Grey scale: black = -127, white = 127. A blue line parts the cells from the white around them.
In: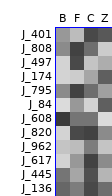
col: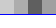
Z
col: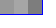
F
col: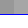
F
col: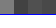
C

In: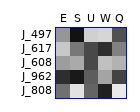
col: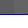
U
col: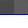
U
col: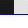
S
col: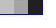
W
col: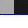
S
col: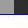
E

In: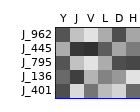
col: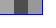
D
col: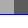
L
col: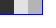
V

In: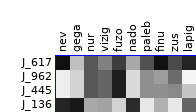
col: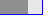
paleb
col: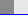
zus
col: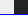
nev
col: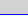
gega

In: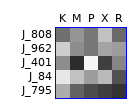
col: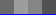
R
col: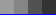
R
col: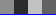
M
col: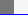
P
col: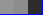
M

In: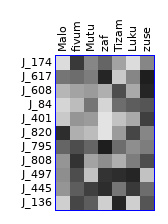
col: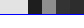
zaf
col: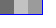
Tizam
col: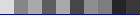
Luku
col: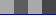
Luku
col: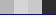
Malo

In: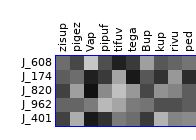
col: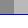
pipuf
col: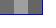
pigez
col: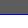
ped

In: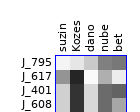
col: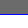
nube
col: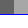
bet

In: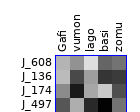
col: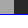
lago
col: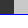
basi
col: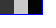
basi
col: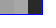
lago

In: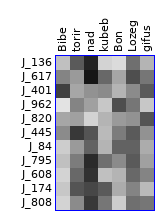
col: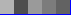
Bon
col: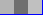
kubeb
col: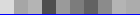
Bon
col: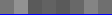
Lozeg

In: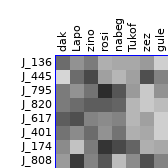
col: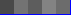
zino
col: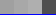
zez
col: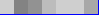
gule
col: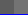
dak

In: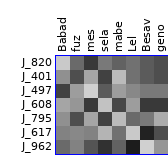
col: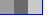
Lel
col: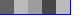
mabe
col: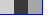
mes
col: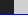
Besav

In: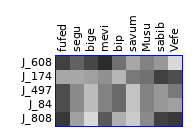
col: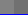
Musu
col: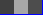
fufed
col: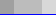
bige

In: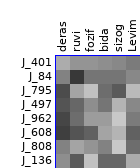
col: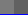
Levim
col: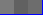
Levim
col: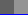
fozif
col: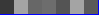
ruvi

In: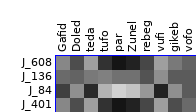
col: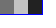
Zunel
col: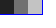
Zunel
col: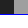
vufi
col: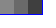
Gafid
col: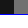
par
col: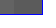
vofo
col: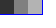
tufo

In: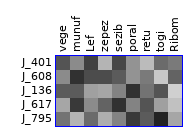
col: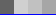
Ribom
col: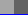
zepez
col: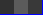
munuf
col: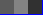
sezib
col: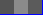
vege
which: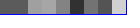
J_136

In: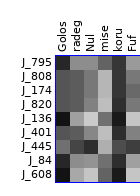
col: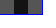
Golos
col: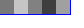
Fuf
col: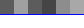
radeg
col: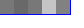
Fuf

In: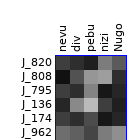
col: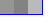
pebu
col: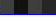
nevu

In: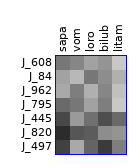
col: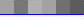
loro
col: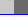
litam
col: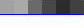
sapa
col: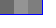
litam

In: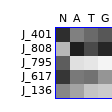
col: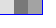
A
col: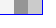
G
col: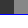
N
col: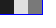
A

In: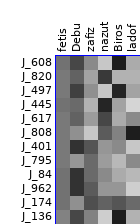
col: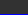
Debu
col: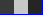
nazut

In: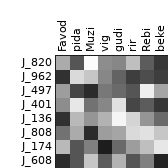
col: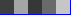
beke
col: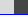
pida
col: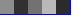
Favod
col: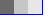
beke
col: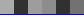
Favod
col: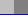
Rebi
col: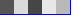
pida

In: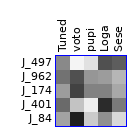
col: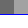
Tuned
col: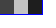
voto

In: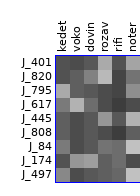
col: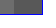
dovin
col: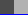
noter

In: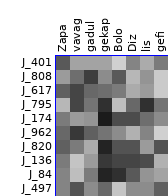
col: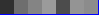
lis
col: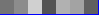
gefi
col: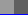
Zapa
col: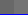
gadul
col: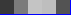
vavag

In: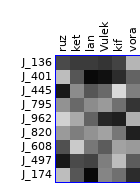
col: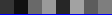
Vulek
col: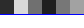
kif
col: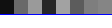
Vulek

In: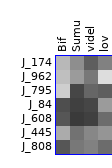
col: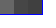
videl
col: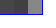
videl
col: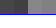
videl
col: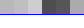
Bif
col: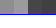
Sumu

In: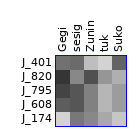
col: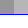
tuk
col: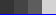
Gegi
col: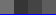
Gegi
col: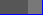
sesig

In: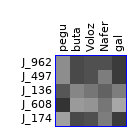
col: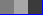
gal
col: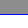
pegu
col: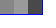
buta
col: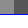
pegu
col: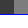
gal
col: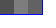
Nafer

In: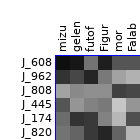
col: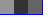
gelen
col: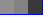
futof
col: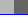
mor
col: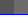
mizu

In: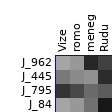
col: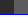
Rudu
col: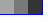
Vize
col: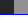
meneg
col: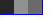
meneg
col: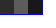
Rudu
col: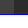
Rudu

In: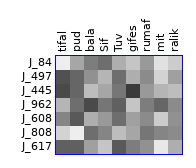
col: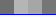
Sif
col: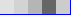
mit
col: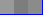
rumaf
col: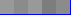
rumaf
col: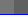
Tuv
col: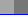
Sif

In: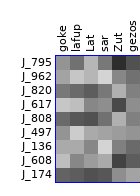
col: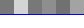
sar
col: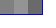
gezos
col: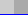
lafup
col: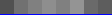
gezos
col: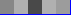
Zut

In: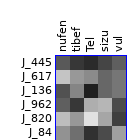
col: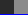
Tel
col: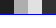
Tel
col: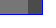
vul
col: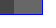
sizu

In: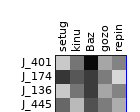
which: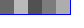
J_445
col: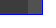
Baz
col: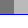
kinu
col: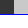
setug
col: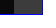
Baz

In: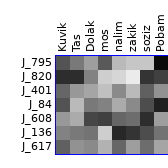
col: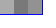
Tas
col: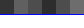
soziz
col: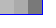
Tas

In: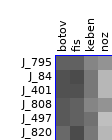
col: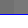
keben
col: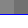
keben
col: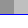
noz
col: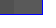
botov
